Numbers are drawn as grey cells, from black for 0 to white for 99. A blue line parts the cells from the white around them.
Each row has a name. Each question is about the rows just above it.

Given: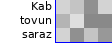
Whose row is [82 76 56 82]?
Kab
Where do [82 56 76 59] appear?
saraz

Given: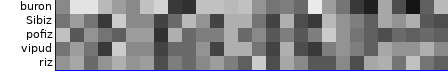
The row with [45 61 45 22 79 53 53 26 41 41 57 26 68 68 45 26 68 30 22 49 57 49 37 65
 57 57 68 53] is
vipud

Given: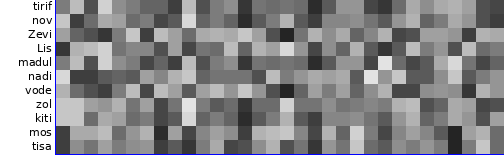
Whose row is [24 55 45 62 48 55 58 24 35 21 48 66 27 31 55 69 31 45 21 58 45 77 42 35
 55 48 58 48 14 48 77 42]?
tisa
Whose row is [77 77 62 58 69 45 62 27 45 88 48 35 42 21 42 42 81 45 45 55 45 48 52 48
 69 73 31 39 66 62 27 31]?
zol
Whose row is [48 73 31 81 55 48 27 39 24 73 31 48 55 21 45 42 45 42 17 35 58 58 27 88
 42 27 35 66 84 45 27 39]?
madul

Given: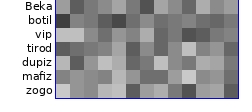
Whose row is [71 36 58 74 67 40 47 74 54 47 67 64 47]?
dupiz
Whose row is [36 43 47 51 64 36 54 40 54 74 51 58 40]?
tirod
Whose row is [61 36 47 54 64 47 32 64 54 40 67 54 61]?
Beka

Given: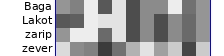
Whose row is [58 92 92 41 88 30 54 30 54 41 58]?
zarip
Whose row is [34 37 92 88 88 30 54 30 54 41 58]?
Lakot
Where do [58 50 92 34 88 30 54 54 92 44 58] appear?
Baga

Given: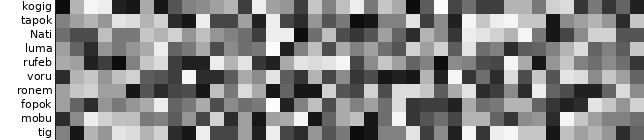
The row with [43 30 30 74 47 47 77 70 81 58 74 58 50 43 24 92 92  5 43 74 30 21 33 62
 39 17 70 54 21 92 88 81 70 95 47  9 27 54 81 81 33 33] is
Nati
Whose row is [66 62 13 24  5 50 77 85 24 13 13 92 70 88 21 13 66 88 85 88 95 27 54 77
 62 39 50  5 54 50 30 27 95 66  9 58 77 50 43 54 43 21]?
rufeb
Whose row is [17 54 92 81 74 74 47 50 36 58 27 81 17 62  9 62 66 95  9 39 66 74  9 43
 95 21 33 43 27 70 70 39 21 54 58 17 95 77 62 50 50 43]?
mobu
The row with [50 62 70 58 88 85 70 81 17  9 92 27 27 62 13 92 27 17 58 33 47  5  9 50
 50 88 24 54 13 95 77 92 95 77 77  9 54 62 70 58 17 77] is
tapok

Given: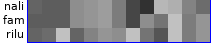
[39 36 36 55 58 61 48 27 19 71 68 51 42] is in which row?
nali
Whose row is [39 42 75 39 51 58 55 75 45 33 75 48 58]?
rilu

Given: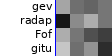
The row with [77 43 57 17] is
gitu
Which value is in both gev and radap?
[46]
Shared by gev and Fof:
[46]
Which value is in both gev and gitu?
[43]

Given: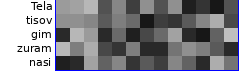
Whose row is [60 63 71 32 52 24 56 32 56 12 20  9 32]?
Tela
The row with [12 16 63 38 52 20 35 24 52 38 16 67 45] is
nasi
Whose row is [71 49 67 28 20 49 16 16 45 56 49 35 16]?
zuram
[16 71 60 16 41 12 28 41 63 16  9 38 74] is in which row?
gim
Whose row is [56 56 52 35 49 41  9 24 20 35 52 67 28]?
tisov

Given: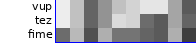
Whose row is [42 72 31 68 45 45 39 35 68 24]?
fime
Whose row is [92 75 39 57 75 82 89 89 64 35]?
vup

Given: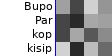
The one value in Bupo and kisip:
[81]
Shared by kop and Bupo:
[27]
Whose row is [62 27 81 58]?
Bupo
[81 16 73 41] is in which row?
kisip
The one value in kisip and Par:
[16]
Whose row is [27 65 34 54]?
kop

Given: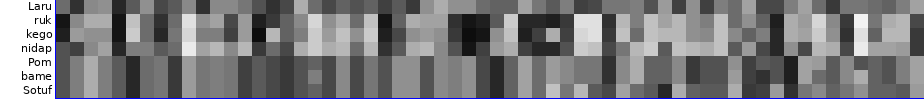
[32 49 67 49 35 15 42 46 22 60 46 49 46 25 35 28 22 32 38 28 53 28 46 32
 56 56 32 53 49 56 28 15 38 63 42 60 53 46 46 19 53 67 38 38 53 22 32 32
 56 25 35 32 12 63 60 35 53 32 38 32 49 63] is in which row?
Pom
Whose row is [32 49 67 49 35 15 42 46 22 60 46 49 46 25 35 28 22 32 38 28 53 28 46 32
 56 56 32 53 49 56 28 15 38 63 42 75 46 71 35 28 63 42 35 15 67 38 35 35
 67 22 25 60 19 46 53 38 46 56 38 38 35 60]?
Sotuf
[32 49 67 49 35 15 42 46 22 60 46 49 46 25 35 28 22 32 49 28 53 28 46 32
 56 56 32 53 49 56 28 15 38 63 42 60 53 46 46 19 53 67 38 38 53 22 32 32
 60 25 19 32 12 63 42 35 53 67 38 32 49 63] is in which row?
bame

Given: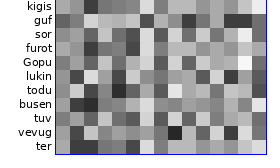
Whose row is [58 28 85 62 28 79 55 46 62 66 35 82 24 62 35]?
lukin
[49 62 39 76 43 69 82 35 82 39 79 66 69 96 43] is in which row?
Gopu
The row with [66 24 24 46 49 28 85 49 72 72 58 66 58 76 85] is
ter
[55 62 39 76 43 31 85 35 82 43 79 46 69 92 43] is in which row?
sor
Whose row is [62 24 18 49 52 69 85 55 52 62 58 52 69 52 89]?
busen

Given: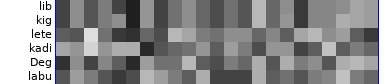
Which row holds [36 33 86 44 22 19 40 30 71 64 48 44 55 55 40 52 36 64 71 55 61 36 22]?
lete
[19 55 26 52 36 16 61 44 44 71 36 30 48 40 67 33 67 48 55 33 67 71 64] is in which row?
Deg
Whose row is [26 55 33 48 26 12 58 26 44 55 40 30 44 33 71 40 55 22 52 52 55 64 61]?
lib

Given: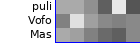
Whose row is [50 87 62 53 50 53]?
Vofo
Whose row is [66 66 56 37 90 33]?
puli
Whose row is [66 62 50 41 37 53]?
Mas

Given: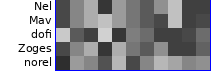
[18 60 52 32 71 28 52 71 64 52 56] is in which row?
norel
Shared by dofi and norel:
[28]
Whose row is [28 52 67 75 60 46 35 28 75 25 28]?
Mav
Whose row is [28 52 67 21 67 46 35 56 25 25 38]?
Zoges

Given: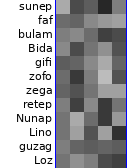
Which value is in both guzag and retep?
[49]
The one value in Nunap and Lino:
[45]
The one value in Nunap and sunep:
[66]
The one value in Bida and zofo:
[32]
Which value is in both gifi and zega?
[39]

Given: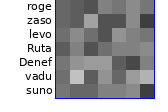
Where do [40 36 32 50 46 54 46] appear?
roge
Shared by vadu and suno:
[40]
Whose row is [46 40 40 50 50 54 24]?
suno
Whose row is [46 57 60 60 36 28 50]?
Denef

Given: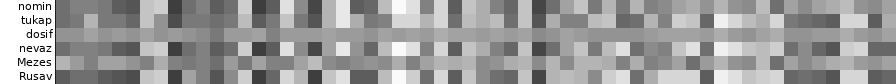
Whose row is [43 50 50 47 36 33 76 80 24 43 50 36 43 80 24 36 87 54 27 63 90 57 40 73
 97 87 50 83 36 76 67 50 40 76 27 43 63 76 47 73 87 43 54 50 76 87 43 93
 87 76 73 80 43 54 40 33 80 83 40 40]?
nevaz
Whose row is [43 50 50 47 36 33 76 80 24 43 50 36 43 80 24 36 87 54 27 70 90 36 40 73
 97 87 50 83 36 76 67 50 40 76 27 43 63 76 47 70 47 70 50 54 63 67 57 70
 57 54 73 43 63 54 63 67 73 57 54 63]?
nomin

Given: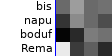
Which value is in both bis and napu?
[41]
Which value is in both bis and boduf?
[44]
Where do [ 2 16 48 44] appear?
boduf
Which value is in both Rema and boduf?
[16]
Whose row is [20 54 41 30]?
napu
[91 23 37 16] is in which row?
Rema

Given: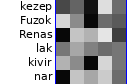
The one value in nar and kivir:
[3]
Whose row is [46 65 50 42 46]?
lak
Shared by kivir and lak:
[46]
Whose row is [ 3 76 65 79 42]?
nar
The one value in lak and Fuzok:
[42]
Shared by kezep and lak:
[42]

